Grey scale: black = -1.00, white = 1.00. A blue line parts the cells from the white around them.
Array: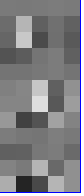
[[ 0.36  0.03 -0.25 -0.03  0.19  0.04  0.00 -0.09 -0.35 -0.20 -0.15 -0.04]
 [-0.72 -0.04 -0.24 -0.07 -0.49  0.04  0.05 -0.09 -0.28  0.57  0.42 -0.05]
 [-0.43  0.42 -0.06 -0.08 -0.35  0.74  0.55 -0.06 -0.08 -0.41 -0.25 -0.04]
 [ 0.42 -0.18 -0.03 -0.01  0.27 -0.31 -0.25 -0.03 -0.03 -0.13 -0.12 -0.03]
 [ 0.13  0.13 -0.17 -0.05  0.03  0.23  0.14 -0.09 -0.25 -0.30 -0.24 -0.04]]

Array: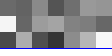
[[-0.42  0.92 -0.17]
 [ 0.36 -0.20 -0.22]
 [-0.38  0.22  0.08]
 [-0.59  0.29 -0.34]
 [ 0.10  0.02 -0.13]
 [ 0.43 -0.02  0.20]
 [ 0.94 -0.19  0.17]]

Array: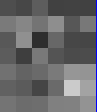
[[-0.09 -0.24 -0.11 -0.28 -0.31 -0.04 -0.39]
 [-0.15 -0.29 -0.22 -0.51  0.13  0.05 -0.44]
 [-0.14 -0.46 -0.17 -0.05 -0.64 -0.09 -0.27]
 [ 0.00 -0.17 -0.04 -0.34 -0.19  0.11 -0.49]
 [ 0.01  0.59  0.18 -0.41 -0.44 -0.32 -0.48]
 [ 0.15  0.28  0.16 -0.40 -0.45 -0.06 -0.49]]

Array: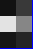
[[-0.83  0.78 -0.86]
 [-0.71  0.05 -0.55]]

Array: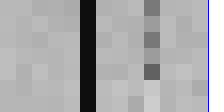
[[ 0.43  0.43  0.49  0.49  0.44  0.45  0.44]
 [ 0.43  0.40  0.39  0.44  0.41  0.41  0.44]
 [ 0.43  0.45  0.49  0.43  0.38  0.46  0.37]
 [ 0.42  0.44  0.42  0.42  0.44  0.40  0.38]
 [ 0.47  0.49  0.45  0.46  0.45  0.38  0.34]
 [-0.89 -0.89 -0.89 -0.89 -0.89 -0.89 -0.89]
 [ 0.46  0.47  0.40  0.45  0.38  0.45  0.39]
 [ 0.49  0.52  0.39  0.44  0.45  0.40  0.41]
 [ 0.34  0.47  0.46  0.41  0.38  0.39  0.46]
 [ 0.61  0.56 -0.24  0.22 -0.06  0.22 -0.05]
 [ 0.41  0.42  0.47  0.41  0.47  0.47  0.42]
 [ 0.48  0.46  0.51  0.42  0.39  0.37  0.43]
 [ 0.46  0.35  0.46  0.46  0.39  0.46  0.46]]

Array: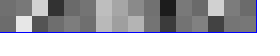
[[-0.15 -0.12]
 [ 0.81 -0.06]
 [-0.34  0.64]
 [-0.14 -0.61]
 [-0.02 -0.17]
 [-0.13 -0.09]
 [ 0.45  0.49]
 [ 0.25  0.30]
 [ 0.41  0.08]
 [-0.09 -0.11]
 [-0.54 -0.78]
 [-0.10 -0.05]
 [ 0.01 -0.17]
 [-0.48  0.64]
 [-0.08 -0.03]
 [-0.07 -0.16]]
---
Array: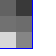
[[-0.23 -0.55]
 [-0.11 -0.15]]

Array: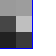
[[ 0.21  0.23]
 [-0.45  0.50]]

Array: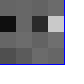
[[-0.21 -0.19]
 [-0.88 -0.19]]

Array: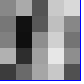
[[ 0.07  0.33]
 [-0.07 -0.87]]

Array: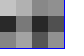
[[ 0.53  0.39]
 [-0.68 -0.05]]

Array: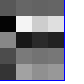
[[-0.31 -0.20]
 [-0.97  0.91]]
